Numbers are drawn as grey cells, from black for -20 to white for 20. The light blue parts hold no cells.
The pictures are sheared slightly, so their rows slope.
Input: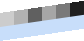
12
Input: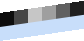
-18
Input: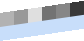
8
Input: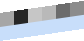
6
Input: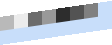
9
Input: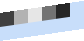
-10
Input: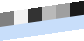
0
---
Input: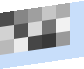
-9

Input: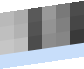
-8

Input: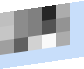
13

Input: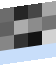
-17

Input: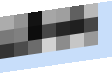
-3

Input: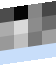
-1

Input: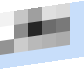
9

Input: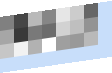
8

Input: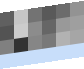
1
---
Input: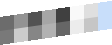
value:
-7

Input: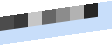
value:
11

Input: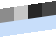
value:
-14

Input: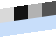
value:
8

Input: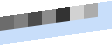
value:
-8

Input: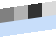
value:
-12
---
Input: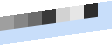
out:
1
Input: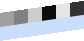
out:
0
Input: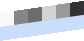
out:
1
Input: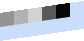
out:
8
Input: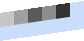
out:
5
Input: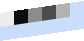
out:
-18
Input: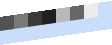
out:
-1
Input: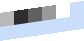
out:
-13
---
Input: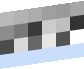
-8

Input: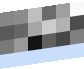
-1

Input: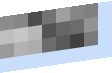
4

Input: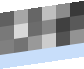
0

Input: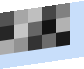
7

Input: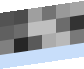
0
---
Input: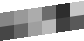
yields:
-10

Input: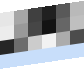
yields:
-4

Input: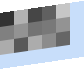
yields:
-1

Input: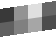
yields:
6

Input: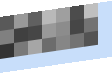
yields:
-9

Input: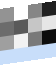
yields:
11

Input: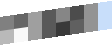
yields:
-5
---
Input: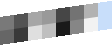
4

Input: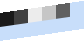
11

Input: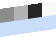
19

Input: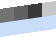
11

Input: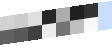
-14

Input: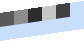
11

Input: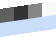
19
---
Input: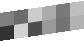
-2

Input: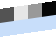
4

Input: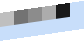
7

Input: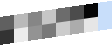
7

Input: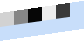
17

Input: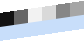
1
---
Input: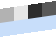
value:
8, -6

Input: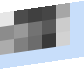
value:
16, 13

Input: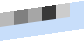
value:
9, 12

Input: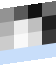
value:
3, -11

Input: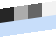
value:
-14, 18

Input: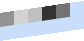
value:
3, -2

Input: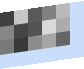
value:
-10, -4
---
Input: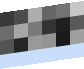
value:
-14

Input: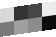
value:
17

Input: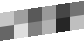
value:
15

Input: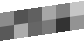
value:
7

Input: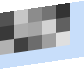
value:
8

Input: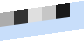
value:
7

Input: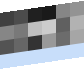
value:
-4

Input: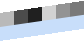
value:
-8

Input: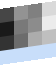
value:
17
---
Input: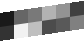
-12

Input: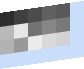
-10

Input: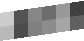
-8

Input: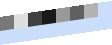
-10

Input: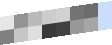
-10

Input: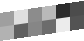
-8

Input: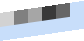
-4

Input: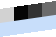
-12

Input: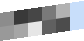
-9
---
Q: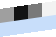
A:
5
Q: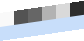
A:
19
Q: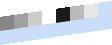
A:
1
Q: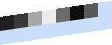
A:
-15
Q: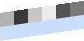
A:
8
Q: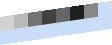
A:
13
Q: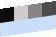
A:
-18
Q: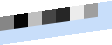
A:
1
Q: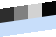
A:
-13
